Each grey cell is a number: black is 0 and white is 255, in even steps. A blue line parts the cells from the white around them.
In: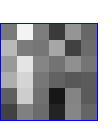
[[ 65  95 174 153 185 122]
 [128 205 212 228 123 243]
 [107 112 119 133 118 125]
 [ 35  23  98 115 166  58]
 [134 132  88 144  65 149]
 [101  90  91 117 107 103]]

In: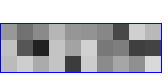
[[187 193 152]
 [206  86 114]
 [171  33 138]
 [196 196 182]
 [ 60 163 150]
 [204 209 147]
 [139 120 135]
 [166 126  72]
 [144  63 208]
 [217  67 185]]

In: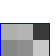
[[134 175]
 [142 180]
 [201  58]]

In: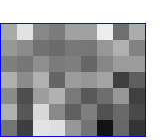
[[116 177 138 175 127 151 169]
 [ 62  87  78 140 118 139 226]
 [227 216 157 176 142 113 136]
 [223 137 177 101 123 107 123]
 [151  96 121 156 127 120 161]
 [115 127  89 150 102 119 161]
 [ 19  81 110 163 134 151 237]
 [103 105 151  63 155 176 111]
 [ 52  73  64  94 155 130 172]]

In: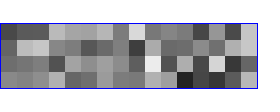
[[137 110 101  73]
 [131 117 188  90]
 [142 126 198  91]
 [177  82 135 186]
 [102 163 125 165]
 [111 142  87 162]
 [155 159 106 182]
 [124 140 127 124]
 [121  94  62 217]
 [177 236 171 120]
 [159  82 106 133]
 [ 35 174 109 123]
 [ 70  72 139  71]
 [ 55 213 112 150]
 [ 91  56 176  74]
 [184 102 199 197]]

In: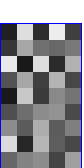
[[103 219 141  79  25  82 233  55  32]
 [131  38  91 110 200 166  25 166 222]
 [141 182 174 140  59  63 222 112  45]
 [ 68  93  92 147 137 180  43 104 237]
 [159  71 127  75 116  71 177 121  64]]

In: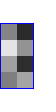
[[126 159 228 132]
 [164  45 147  43]]

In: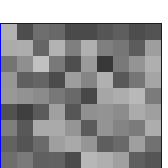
[[110  98 126  81 152 150 116 171 178]
 [122  84  88  63 146  95 143 173  77]
 [ 96 106 170  91 139 101 193 102 110]
 [ 98 159 170 160 120  75 121 179 104]
 [ 75 169 149  86 105 157  78 127  74]
 [183 149  91 144  72 133 154 176  74]
 [175  94 148 147 166 176  56 127  85]
 [160 105 132 140 173  88 121 118  94]
 [ 95 159 123 171 184 118 148  92  77]
 [ 85 113 173 159 123 165 175 158  83]]

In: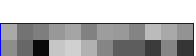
[[141 169]
 [103 115]
 [  9 126]
 [198 152]
 [208 165]
 [177 129]
 [133 157]
 [ 93 153]
 [ 93 132]
 [ 59 187]
 [133 169]
 [ 53 147]]
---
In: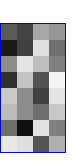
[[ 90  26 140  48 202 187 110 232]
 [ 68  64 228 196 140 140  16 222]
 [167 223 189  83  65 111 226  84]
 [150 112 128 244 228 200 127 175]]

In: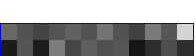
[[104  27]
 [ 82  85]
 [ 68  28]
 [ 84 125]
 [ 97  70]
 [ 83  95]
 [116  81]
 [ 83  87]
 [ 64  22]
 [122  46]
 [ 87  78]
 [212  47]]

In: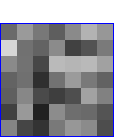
[[106 214 138  99  95  65 132]
 [154 113 114 112 135 153  69]
 [120  99  71  47  74  33  51]
 [ 94 139 186 114  62 140 121]
 [138  65 181 155  78 110 151]
 [179  83 185 121 162 106 139]
 [151 122 161  98 129  84  77]]

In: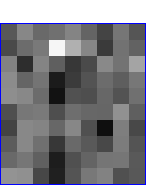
[[ 88  74 130 140 142  79  67  92 105 147]
 [135 108  45 101 136 119 136 136 118 144]
 [105 121 132 116 108 122 132 112  96  71]
 [112 246  95  27  18  78 103  55  29  32]
 [132 176  55  59  81 110 135 105  80  84]
 [100 134  74  83  78 103  80  89 100 120]
 [ 68  58 137 108 103 102  15  72 117 130]
 [118 114 115  94  83 145 126 124 118  80]
 [ 85  98 164 119 112  95  72  84  89  88]]

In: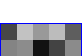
[[ 71 132]
 [194 140]
 [153  18]
 [188  67]
 [ 94 139]]

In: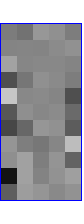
[[124 132 162  79 198  87  71 149 143  19  94]
 [114 133 134 118 136 143 103 126 161 161 157]
 [151 132 136 144 138 135 150 119 126 131 149]
 [144 139 136 138 133 139 145 134 148 146 137]
 [125 145 132 125  79 106  92 189  99 159 146]]
